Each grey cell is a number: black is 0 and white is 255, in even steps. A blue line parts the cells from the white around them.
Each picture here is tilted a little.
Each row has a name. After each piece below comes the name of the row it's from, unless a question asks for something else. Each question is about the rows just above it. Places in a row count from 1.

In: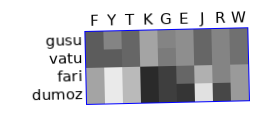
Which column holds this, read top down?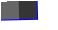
E
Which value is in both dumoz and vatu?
[164]
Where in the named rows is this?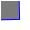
vatu, 5
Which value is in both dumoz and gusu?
[164]

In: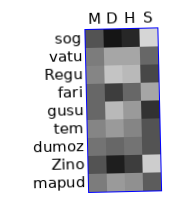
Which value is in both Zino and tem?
[83]
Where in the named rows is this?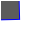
mapud, 4
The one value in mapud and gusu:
[154]
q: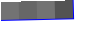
dumoz
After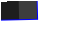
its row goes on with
[205]

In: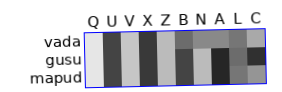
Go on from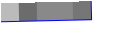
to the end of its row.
[169]
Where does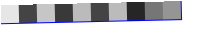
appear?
mapud
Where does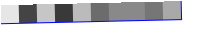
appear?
vada

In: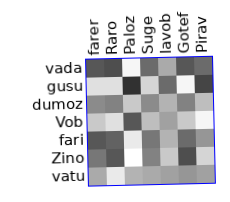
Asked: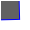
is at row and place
fari, 2
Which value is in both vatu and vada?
[170]
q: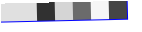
gusu
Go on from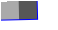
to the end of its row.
[107]
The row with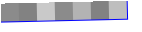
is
dumoz

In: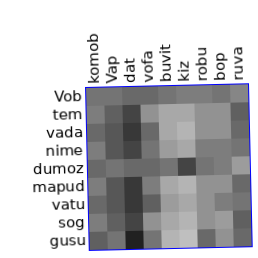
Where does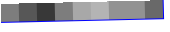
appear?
mapud
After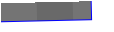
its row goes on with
[125 125 116 134]
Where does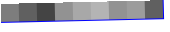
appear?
sog
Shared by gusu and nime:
[116]
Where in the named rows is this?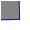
Vob, 9
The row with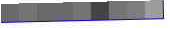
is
dumoz
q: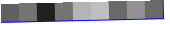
gusu

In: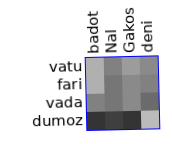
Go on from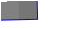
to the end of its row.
[138 107]
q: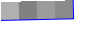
vatu
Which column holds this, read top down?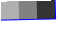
badot

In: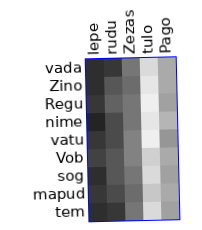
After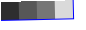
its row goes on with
[161]
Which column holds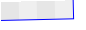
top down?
tulo

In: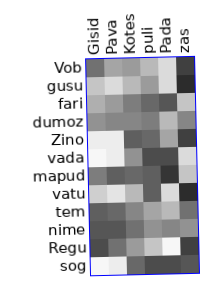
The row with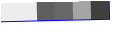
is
Zino
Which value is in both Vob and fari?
[155]
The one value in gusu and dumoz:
[185]
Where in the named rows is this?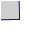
vatu, 1
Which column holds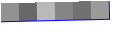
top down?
Kotes
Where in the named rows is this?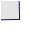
vatu, 2
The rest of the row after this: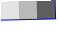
[219  44]

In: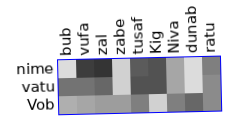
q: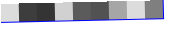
nime
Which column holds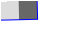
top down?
dunab
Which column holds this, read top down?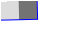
bub
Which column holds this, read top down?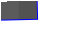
tusaf
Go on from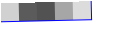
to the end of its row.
[127]

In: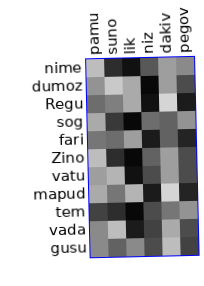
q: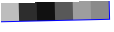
nime
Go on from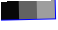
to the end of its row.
[76]
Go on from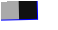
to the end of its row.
[213  27]
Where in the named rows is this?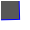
nime, 4
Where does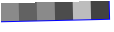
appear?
gusu
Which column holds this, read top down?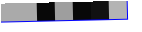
lik
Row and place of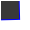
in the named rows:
sog, 2

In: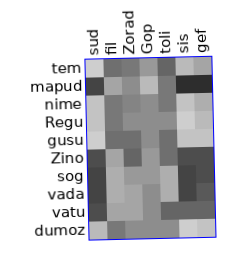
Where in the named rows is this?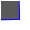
vada, 7
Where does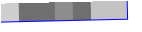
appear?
gusu
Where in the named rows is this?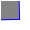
nime, 3
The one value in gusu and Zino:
[111]
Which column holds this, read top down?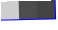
sud

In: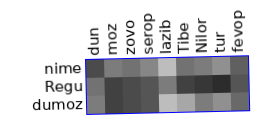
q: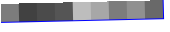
dumoz
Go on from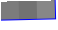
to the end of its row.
[189 114 124 144  96]

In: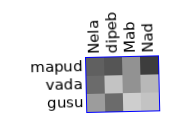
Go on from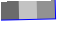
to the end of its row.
[184]
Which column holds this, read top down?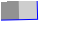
Mab
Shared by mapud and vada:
[146]
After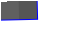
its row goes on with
[146  61]

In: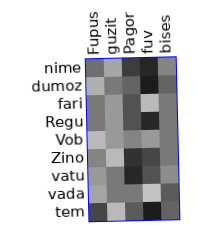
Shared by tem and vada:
[91]
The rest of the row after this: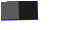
[100]
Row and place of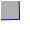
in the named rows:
dumoz, 1
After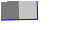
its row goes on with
[91]
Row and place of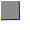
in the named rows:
vatu, 5
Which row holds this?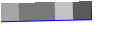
vada
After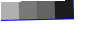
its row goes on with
[100]

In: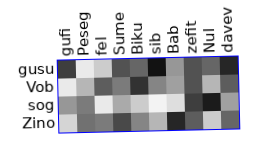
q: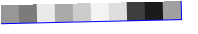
sog
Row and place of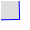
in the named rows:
sog, 7
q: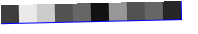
gusu
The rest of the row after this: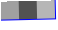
[93]
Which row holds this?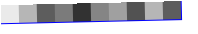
Vob
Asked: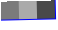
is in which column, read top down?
Sume

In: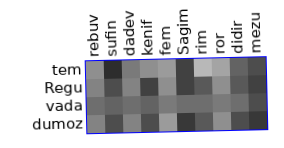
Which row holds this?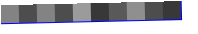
dumoz
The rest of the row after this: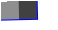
[ 89 143  89  65]
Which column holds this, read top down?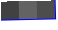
kenif
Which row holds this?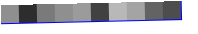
tem
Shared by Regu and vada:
[77]

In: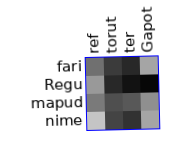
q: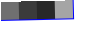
fari
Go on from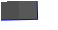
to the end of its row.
[143]

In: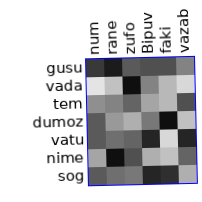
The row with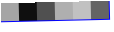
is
nime
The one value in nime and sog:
[175]
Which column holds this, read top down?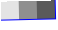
num
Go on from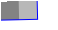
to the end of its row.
[216]
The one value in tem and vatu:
[100]

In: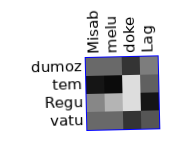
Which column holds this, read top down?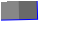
Misab
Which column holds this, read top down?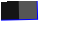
Lag
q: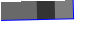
dumoz
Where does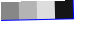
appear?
Regu

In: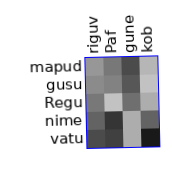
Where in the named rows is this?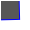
gusu, 3
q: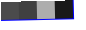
vatu
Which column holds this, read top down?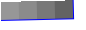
riguv
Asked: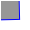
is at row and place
mapud, 1
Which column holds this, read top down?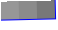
riguv

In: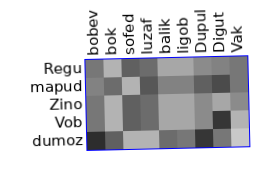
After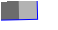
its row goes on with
[ 87 130 130  96  75 119]
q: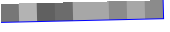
Zino
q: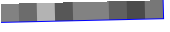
mapud
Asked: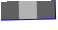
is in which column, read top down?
sofed
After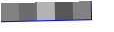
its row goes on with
[130  96  75 119]

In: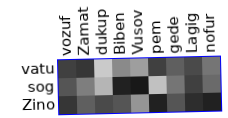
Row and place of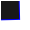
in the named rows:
sog, 5
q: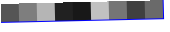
sog

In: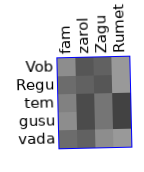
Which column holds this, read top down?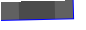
zarol
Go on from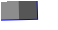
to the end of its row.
[ 97 153]
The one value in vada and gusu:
[141]

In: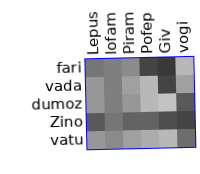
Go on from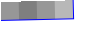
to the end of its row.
[195  89]
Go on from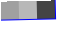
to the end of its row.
[160]

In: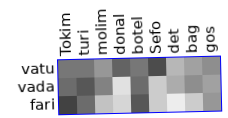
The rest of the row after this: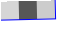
[237 204 151]
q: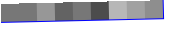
vatu
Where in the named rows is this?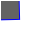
vatu, 4

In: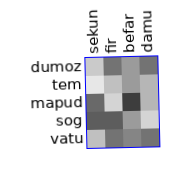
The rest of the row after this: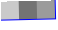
[115]
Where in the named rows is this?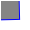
vatu, 3
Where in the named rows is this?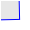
tem, 1

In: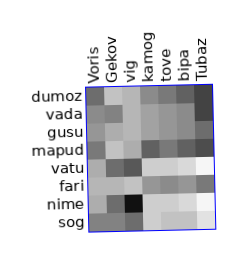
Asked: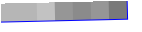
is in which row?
fari
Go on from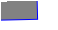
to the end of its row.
[109 206 194 194 226]

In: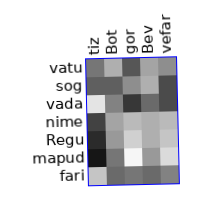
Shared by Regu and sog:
[175]
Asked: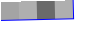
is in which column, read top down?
Bev
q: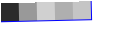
Regu
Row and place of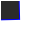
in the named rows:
Regu, 1
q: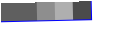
sog

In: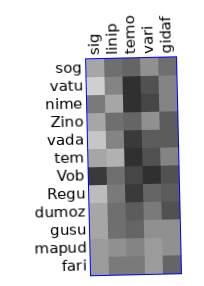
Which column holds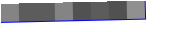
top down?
gidaf
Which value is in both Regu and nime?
[122]
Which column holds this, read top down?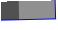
gidaf
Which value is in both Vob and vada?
[58]
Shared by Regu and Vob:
[58]
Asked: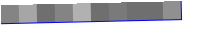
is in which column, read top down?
linip
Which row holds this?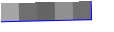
sog

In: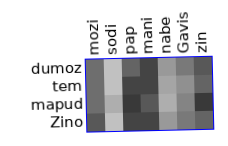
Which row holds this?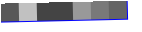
Zino
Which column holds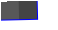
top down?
mani
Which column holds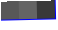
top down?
zin
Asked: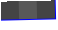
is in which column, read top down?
mani
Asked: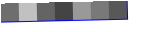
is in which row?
dumoz

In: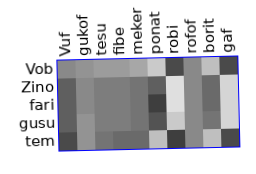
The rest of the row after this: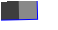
[191  74]
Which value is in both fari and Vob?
[137]
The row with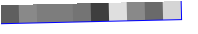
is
fari
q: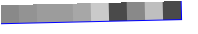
Vob
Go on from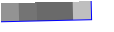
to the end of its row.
[ 62 137 191  74]

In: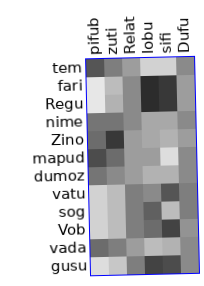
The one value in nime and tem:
[138]
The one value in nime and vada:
[138]
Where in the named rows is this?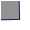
Vob, 6
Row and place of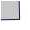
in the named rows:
gusu, 2
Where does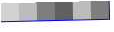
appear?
sog
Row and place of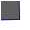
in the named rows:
sog, 4

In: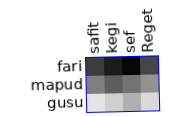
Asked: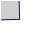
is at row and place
gusu, 2
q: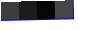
fari
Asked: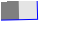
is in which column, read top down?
safit

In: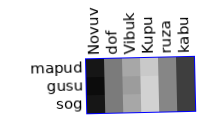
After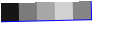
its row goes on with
[62]
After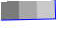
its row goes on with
[134  62]
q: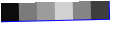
gusu
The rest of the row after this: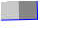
[62]
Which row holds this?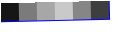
mapud

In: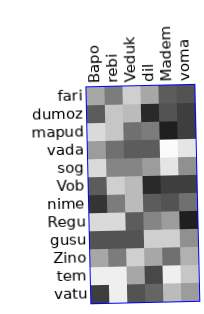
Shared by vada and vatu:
[156]
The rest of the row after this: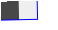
[198]
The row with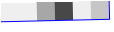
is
tem
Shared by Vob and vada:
[92]
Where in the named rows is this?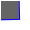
vatu, 4
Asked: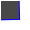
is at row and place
tem, 4

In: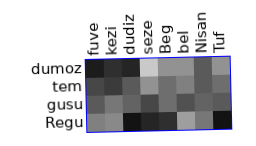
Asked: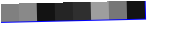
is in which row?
Regu
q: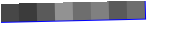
tem
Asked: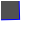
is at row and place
gusu, 6

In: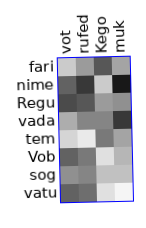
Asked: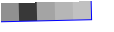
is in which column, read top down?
muk
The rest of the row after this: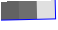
[245]
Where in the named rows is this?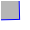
Vob, 4
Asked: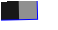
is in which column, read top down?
muk
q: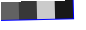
nime

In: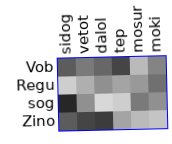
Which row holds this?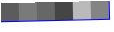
Vob
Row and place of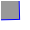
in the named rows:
Regu, 5
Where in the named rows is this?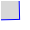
sog, 3
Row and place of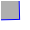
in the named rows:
Regu, 2

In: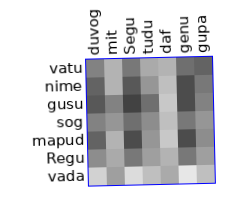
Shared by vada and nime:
[191]
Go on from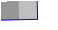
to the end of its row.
[ 76 120]
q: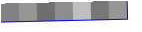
sog
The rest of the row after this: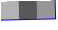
[191  76 120]

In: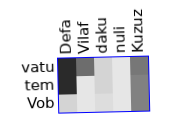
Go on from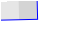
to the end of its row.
[230 129]
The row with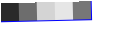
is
vatu
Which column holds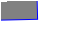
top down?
Kuzuz
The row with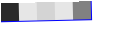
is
tem
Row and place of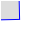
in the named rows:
Vob, 3

